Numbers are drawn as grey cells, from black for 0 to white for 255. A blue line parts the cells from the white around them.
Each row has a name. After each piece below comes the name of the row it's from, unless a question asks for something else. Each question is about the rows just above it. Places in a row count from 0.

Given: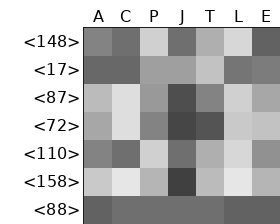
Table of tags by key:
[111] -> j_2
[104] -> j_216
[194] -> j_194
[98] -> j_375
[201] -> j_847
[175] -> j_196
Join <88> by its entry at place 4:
j_2
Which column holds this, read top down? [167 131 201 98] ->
A
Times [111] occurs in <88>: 4
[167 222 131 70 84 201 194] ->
<72>
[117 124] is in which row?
<17>
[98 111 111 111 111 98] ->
<88>

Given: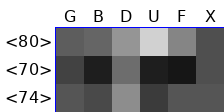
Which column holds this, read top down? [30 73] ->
B
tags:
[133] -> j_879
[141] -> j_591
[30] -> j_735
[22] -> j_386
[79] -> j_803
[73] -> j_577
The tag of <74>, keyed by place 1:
j_577
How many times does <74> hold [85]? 3
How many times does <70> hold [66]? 1
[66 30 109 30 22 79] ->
<70>
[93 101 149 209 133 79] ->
<80>

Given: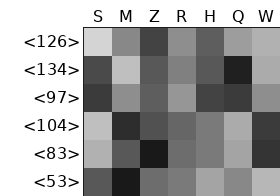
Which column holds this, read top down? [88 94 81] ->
Z
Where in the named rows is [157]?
<126>, 5
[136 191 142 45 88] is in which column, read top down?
M
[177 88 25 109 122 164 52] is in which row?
<83>
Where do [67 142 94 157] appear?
<126>
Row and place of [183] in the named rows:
<53>, 6

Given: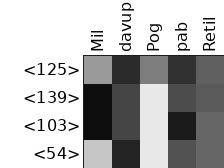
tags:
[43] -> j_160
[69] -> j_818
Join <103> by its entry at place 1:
j_818
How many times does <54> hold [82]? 1

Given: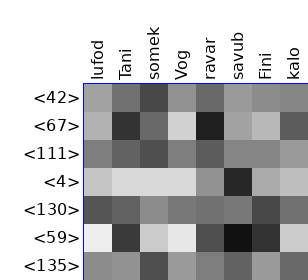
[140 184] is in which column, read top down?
Fini
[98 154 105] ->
<135>
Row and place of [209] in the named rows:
<67>, 3
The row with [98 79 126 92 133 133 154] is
<111>

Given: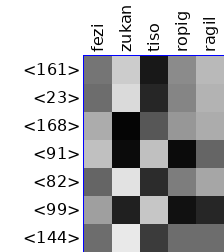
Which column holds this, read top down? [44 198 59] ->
tiso
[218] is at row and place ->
<23>, 1
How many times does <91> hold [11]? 2
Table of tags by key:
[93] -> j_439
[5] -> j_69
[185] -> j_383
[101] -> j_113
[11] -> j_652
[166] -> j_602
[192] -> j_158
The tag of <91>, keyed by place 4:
j_113
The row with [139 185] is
<161>
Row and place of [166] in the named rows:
<82>, 4
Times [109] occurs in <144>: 3

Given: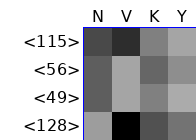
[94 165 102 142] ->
<56>
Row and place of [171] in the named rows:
<49>, 3
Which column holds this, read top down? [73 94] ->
N
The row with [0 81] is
<128>
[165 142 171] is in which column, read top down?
Y
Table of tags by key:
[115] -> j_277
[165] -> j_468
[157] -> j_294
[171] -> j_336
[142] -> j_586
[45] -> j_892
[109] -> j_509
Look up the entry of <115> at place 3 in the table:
j_468
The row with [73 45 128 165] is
<115>

